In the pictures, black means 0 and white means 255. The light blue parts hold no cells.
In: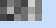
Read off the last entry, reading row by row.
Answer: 136
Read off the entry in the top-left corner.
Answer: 69
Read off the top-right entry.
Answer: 124
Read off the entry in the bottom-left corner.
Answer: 69
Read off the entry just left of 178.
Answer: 97

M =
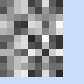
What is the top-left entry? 109
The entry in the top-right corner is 53
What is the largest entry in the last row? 236
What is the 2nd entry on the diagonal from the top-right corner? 109
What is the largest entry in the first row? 220
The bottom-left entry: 94
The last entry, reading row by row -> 38
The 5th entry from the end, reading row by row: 53
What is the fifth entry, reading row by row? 67
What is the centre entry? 38
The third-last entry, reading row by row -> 220
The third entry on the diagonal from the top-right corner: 137
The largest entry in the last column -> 249

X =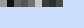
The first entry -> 154
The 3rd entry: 100
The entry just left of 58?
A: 200

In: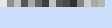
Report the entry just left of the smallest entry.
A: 75
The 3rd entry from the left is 193
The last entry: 181

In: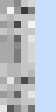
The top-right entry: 213
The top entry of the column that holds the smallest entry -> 198
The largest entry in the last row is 229
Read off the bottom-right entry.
112
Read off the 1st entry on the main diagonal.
169
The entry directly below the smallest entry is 198
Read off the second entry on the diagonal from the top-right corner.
57
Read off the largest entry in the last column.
244
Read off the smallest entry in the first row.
138
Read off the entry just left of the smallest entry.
154
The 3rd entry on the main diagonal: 198
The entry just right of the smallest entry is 124

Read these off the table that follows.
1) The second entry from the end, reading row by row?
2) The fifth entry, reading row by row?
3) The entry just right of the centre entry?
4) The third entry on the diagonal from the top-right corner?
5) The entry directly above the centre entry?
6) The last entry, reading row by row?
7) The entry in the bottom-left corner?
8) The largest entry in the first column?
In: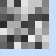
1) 59
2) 198
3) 72
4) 72
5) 185
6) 185
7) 100
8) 227
